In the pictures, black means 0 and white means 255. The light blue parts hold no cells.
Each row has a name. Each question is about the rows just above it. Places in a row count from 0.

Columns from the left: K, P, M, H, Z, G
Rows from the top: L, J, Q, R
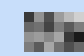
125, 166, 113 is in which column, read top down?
H
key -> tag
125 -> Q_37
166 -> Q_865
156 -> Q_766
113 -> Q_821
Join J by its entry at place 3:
Q_37
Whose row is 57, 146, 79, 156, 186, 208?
L
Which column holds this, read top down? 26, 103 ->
G
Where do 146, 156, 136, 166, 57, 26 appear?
Q

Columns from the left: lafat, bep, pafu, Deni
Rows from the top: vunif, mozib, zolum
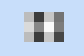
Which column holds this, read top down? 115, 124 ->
Deni
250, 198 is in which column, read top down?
pafu
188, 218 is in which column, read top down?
lafat

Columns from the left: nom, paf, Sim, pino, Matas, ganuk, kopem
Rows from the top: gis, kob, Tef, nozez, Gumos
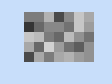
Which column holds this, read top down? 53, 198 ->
nom
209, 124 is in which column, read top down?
Sim
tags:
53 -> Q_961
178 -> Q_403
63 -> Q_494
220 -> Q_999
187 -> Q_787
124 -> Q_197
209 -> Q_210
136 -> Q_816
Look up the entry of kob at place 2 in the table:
Q_816

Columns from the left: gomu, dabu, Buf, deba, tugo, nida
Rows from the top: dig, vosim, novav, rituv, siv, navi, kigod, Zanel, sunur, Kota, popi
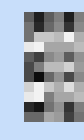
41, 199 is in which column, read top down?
dabu
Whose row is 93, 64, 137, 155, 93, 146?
siv
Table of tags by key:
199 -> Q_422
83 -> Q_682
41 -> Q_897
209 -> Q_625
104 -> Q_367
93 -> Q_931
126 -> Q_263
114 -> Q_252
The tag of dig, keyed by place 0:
Q_931
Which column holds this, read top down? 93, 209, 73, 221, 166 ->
tugo
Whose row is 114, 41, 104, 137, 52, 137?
vosim
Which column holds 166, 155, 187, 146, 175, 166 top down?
deba

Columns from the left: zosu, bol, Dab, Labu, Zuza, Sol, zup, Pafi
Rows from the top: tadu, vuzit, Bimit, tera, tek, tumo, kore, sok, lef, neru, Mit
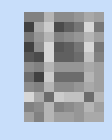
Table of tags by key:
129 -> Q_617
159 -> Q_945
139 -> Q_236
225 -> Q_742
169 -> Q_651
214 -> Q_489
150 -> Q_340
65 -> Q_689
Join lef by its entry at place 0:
Q_489
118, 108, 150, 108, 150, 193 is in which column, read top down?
Sol
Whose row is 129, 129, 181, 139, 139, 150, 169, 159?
tadu
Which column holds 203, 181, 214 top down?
Dab

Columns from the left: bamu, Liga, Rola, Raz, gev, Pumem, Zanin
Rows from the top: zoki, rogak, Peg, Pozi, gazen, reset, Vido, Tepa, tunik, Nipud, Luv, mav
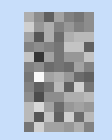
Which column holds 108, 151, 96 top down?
gev
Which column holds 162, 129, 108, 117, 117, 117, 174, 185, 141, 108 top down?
Raz

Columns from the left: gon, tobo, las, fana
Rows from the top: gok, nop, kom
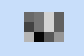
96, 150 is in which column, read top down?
fana
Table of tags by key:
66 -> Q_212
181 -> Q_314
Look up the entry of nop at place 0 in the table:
Q_212

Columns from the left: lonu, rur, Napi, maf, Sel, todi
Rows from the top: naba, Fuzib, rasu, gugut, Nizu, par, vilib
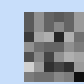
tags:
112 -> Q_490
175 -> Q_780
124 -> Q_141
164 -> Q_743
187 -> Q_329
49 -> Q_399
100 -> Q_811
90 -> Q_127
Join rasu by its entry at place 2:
Q_780
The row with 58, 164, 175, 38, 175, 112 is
rasu
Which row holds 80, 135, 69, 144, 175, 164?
Nizu
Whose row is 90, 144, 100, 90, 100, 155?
naba

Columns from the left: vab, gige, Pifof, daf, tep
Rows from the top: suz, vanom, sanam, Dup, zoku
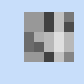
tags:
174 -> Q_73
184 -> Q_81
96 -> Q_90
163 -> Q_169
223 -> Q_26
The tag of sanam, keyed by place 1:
Q_73
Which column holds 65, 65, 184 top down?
Pifof
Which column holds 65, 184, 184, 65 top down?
Pifof
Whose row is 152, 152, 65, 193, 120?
suz
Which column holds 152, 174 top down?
gige
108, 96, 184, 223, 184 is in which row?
Dup
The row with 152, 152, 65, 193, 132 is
zoku

